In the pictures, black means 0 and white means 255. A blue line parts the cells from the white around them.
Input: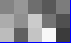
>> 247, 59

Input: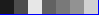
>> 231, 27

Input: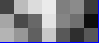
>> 235, 13

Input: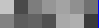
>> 197, 59

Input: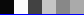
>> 253, 8

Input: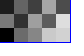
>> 222, 0
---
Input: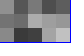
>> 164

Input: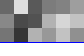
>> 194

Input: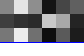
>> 90

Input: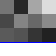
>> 52

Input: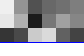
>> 97

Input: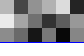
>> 8

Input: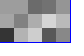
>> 88

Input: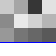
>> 103
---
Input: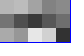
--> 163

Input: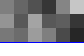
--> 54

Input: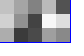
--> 130

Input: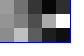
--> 53

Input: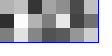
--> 142

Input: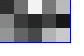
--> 243

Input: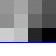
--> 165

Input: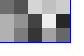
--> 213
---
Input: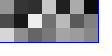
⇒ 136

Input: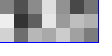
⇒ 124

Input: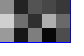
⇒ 77

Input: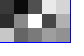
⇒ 145

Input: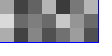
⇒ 80

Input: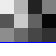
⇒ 49

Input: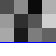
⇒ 98

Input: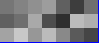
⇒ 69

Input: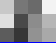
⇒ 169

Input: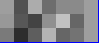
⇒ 158
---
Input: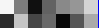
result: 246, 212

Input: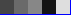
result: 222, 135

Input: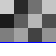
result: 205, 197

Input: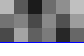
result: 192, 185

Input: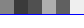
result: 239, 174

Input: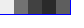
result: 238, 114

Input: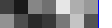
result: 230, 196
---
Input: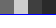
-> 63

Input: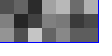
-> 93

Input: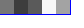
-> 248

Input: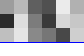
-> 72

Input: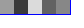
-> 98

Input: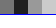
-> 153

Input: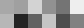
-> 77
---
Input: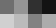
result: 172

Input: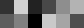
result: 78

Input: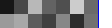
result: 113

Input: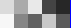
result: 90

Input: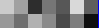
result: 15

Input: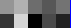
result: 33

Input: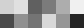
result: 37

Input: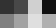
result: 176

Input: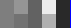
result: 41

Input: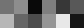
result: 22
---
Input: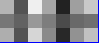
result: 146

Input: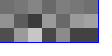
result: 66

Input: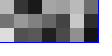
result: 144

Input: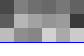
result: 169

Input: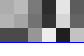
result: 31

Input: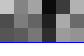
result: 155
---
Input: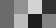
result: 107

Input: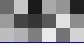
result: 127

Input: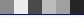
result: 74

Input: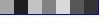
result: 129

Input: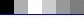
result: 254

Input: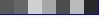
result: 167
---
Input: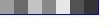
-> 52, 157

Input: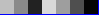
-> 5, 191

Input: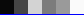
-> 250, 8

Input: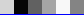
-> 132, 213

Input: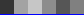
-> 128, 53

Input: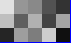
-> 51, 37

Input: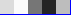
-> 189, 220
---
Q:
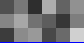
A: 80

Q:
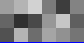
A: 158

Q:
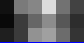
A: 17

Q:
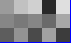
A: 155

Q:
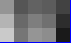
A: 149

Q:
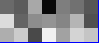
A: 106

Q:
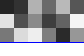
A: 36
